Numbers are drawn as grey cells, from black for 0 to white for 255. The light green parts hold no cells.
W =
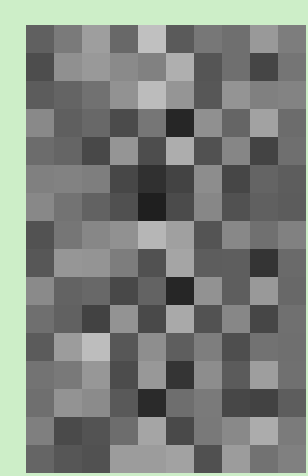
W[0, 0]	96
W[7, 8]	112
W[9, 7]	94
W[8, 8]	52
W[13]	[111, 147, 139, 89, 42, 110, 122, 71, 66, 93]
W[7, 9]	129
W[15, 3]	156
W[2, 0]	92
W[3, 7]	101
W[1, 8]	69
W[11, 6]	126
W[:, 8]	[153, 69, 128, 162, 67, 100, 96, 112, 52, 153, 70, 114, 158, 66, 172, 114]
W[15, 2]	81
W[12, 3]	76
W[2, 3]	146
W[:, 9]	[125, 117, 131, 108, 111, 93, 92, 129, 106, 104, 112, 111, 112, 93, 123, 128]
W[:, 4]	[192, 129, 188, 118, 77, 48, 31, 182, 81, 99, 73, 142, 152, 42, 165, 156]
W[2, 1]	100
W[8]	[87, 150, 148, 125, 81, 165, 93, 94, 52, 106]
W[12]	[115, 121, 151, 76, 152, 52, 141, 91, 158, 112]
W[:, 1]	[122, 144, 100, 95, 101, 130, 115, 118, 150, 99, 97, 156, 121, 147, 74, 86]
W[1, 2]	153
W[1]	[77, 144, 153, 138, 129, 175, 85, 111, 69, 117]
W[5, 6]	141
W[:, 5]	[90, 175, 149, 38, 173, 67, 75, 160, 165, 38, 169, 94, 52, 110, 73, 162]
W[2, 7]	148
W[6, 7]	81
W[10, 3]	147
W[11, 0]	91

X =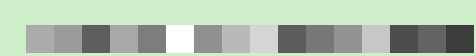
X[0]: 171
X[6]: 144
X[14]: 99
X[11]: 147
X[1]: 156

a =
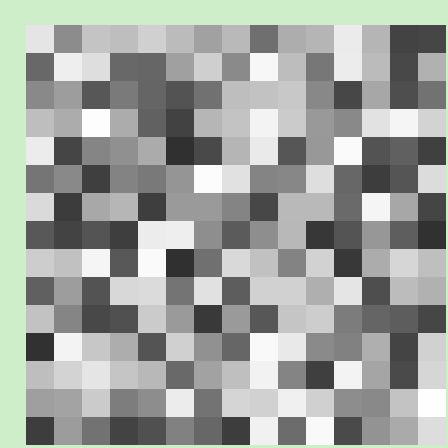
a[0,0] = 229
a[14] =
[61, 156, 114, 67, 80, 129, 103, 61, 241, 108, 249, 74, 147, 170, 221]
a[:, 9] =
[173, 189, 200, 203, 86, 135, 185, 184, 131, 209, 197, 233, 132, 240, 108]
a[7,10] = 55
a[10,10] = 205
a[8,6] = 112
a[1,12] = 187
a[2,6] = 113
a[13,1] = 163
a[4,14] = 64
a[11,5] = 208
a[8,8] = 193
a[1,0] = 104
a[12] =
[190, 211, 229, 197, 184, 105, 162, 191, 242, 132, 63, 243, 165, 74, 214]
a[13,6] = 115
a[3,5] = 66
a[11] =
[49, 243, 199, 173, 84, 208, 145, 102, 249, 233, 138, 129, 175, 68, 209]
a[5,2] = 63
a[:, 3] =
[190, 104, 122, 172, 144, 131, 182, 62, 88, 216, 80, 173, 197, 125, 67]
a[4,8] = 234
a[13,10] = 208
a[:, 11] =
[235, 236, 71, 137, 250, 103, 106, 84, 56, 229, 124, 129, 243, 141, 74]
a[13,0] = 159
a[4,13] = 96
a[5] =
[117, 137, 63, 131, 121, 149, 252, 225, 132, 135, 222, 103, 61, 85, 220]
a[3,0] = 190
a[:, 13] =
[67, 72, 78, 245, 96, 85, 167, 94, 214, 188, 93, 68, 74, 195, 170]
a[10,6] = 57
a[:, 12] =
[181, 187, 167, 226, 83, 61, 245, 151, 172, 78, 101, 175, 165, 137, 147]

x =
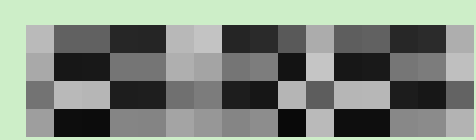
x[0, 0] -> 186
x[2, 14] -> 23
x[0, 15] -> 174
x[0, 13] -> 39
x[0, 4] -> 37
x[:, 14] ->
[43, 124, 23, 139]
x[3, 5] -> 164
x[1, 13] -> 118
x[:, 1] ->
[97, 23, 185, 13]
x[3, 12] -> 14
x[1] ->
[169, 23, 24, 117, 117, 175, 164, 117, 125, 19, 197, 23, 25, 118, 124, 191]
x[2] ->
[115, 185, 182, 29, 30, 112, 124, 29, 22, 181, 93, 182, 183, 28, 23, 99]
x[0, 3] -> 38
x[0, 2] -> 97
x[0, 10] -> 172

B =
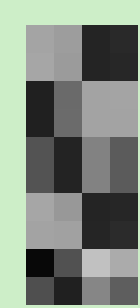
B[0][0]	164
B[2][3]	164
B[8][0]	8
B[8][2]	193
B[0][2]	36
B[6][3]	38
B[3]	[32, 107, 163, 163]
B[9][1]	32
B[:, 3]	[41, 39, 164, 163, 91, 91, 38, 43, 171, 94]
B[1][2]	36
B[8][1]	81
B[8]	[8, 81, 193, 171]

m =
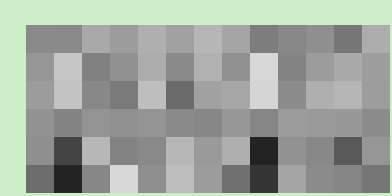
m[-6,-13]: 138
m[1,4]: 173
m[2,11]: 181
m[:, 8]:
[125, 215, 213, 134, 35, 53]
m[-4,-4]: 140
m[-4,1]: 195
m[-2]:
[143, 68, 183, 131, 137, 183, 154, 175, 35, 146, 136, 89, 150]
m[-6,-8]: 160
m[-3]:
[146, 132, 147, 144, 148, 138, 135, 151, 134, 156, 154, 153, 140]
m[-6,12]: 173
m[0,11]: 119
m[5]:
[108, 36, 135, 216, 142, 189, 156, 112, 53, 165, 139, 133, 118]
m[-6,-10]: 156
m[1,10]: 155
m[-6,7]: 165
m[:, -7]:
[182, 177, 161, 135, 154, 156]
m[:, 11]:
[119, 169, 181, 153, 89, 133]

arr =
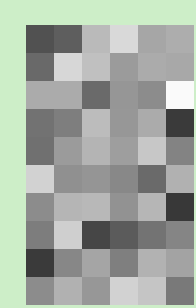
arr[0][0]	81
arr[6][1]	181
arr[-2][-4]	165
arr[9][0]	140
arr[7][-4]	70
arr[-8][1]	171
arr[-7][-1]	58
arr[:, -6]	[81, 105, 171, 114, 112, 210, 140, 125, 58, 140]
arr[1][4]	171
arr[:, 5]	[173, 168, 250, 58, 131, 177, 56, 133, 163, 121]
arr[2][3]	150
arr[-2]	[58, 135, 165, 127, 178, 163]
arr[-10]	[81, 94, 186, 217, 166, 173]
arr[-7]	[114, 126, 188, 151, 171, 58]
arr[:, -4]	[186, 192, 106, 188, 180, 149, 184, 70, 165, 151]

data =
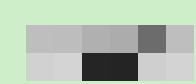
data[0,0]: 190
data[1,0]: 209
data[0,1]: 189

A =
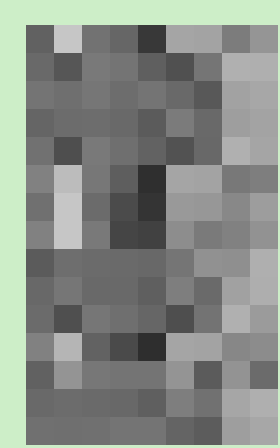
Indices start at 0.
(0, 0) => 97
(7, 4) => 65
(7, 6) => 122
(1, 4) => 95
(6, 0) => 112
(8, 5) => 117
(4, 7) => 176
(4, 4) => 98
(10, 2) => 118
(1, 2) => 121
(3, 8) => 163
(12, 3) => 116
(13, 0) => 105
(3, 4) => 91
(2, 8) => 167
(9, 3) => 105
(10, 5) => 78
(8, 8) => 175
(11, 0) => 129
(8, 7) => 143
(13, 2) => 106
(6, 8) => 157
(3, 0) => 101
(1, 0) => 105
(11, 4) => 46
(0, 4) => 56
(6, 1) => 198
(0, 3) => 102
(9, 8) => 174
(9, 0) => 104
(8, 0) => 91
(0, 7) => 124
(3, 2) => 109
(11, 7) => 135
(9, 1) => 118
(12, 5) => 148

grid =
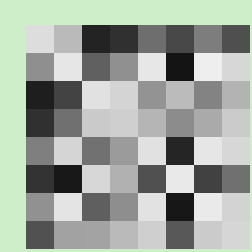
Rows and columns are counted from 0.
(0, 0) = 221
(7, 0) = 81
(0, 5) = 72
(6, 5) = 23
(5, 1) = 24
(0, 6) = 125
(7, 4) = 207
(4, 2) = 113
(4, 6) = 230
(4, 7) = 215
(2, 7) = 179
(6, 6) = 234
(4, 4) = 225
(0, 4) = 110
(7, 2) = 163
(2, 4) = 147
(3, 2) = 202
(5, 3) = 177
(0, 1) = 186
